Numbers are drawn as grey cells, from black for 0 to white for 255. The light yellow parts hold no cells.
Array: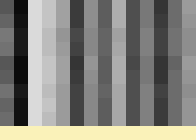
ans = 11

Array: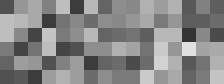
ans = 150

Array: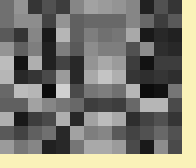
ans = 148

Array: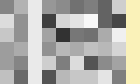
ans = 178

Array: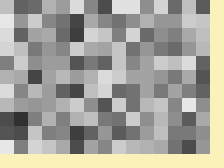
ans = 98

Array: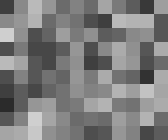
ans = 137
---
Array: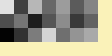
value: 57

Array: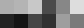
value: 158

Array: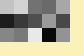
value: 154

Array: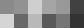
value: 118

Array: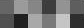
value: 197

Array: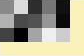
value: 150
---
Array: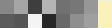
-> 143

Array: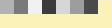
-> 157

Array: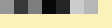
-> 204

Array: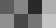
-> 117

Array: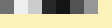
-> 82

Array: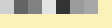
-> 155

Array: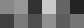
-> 93

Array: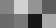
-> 23
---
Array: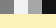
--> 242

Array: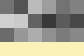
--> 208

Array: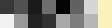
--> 242

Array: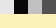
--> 230

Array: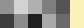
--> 210

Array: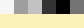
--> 246

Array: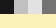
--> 226

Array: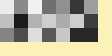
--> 241

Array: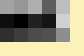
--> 209
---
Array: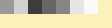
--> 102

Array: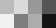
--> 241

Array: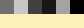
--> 65

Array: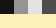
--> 20

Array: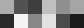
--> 135

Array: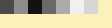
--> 105

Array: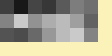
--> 152
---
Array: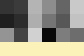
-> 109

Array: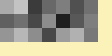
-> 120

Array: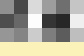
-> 190

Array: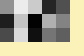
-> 95

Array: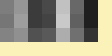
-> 51

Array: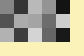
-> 25
